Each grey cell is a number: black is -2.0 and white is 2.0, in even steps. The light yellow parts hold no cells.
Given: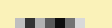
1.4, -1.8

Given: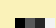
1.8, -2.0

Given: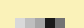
1.4, -1.6

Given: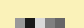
1.4, -1.6

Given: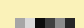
1.4, -1.8

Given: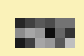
1.0, -1.8

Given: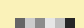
1.6, -1.4

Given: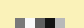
1.9, -1.7

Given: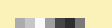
1.9, -1.3
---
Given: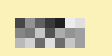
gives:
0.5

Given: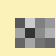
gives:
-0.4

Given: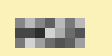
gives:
0.5

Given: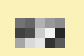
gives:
-0.6

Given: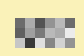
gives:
0.3

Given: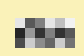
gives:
-0.2
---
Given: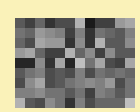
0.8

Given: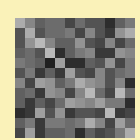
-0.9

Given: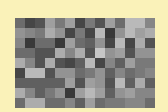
-0.3

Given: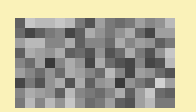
-0.1

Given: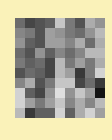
0.9

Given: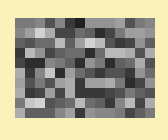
0.7

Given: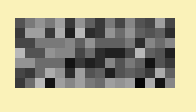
-1.1

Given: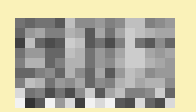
1.8

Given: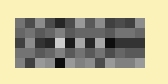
0.0
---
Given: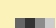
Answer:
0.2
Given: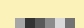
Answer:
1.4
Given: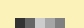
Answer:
0.6
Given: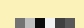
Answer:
-1.0
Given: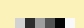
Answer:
-1.9
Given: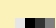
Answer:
-1.2
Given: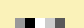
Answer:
1.2
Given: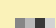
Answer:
-1.1
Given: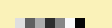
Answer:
1.9
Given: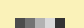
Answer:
1.4
